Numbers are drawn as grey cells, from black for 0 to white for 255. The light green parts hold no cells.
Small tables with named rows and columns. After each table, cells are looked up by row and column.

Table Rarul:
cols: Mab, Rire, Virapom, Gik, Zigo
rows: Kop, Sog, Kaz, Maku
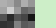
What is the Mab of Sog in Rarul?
164
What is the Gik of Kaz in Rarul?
69
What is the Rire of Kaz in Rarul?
42
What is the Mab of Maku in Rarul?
50
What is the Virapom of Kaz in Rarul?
83
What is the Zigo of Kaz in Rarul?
22
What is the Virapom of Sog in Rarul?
153
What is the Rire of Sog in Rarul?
206
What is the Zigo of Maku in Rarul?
100
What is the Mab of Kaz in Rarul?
83
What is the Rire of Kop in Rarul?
167
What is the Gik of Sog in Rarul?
101
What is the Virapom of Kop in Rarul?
137
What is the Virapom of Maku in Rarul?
129
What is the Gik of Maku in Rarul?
90
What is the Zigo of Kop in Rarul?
150
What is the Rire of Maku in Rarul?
56
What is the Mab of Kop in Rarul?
175
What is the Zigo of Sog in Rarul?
114
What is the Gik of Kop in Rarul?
174

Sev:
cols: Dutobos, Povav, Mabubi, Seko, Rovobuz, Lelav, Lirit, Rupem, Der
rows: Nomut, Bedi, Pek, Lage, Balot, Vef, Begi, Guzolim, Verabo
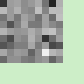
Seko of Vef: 134
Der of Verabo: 134
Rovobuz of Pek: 146
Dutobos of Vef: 109
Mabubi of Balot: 148
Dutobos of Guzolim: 167
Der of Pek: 191
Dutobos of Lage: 135

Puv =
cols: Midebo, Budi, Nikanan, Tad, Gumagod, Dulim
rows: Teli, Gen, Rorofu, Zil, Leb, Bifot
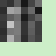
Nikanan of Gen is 151
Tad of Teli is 23
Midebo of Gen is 45
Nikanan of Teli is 92
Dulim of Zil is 61
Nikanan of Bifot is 117
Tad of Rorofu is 28
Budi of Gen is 164
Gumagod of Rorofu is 69
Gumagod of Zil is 99
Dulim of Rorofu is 95
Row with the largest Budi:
Zil

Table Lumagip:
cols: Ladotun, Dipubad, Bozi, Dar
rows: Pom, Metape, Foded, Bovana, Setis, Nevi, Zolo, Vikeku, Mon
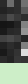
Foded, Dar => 45
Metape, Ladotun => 35
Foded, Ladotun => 50
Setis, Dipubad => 40
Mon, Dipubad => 35
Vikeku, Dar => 220
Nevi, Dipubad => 74
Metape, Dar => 89
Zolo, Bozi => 37
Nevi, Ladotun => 66
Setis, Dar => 148
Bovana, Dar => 130
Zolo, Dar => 128
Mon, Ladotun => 43
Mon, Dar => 52
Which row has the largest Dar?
Vikeku

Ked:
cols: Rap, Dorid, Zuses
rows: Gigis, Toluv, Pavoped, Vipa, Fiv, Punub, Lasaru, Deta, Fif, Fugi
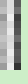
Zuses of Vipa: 75
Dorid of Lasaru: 222
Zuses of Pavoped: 63
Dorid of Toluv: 221
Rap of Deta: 165
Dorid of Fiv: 232
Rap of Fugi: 156
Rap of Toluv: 190
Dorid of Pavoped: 238
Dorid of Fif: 223
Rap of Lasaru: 183
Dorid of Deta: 235
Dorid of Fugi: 236
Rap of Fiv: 181

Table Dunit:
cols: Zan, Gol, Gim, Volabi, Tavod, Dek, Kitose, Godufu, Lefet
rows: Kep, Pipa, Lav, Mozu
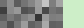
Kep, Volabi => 116
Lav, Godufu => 126
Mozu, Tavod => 97
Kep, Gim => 92
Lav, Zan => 96
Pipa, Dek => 155
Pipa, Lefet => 107
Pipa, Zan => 63
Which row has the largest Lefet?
Kep

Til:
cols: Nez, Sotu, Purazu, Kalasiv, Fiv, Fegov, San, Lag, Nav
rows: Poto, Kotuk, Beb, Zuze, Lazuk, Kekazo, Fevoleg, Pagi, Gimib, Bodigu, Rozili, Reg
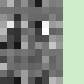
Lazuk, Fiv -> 114
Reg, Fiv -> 86
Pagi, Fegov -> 89
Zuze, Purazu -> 83
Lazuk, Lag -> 99
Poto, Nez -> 138
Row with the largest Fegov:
Fevoleg

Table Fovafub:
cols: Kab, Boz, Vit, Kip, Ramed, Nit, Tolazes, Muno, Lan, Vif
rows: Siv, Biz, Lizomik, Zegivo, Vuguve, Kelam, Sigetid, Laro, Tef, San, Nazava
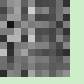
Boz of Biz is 121
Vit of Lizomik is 154
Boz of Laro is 49
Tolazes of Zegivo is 124
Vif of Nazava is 144
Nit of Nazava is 115
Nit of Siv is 69
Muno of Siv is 76
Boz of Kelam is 179
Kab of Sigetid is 134
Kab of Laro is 190
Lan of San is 95
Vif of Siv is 49
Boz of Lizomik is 154
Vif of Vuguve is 49

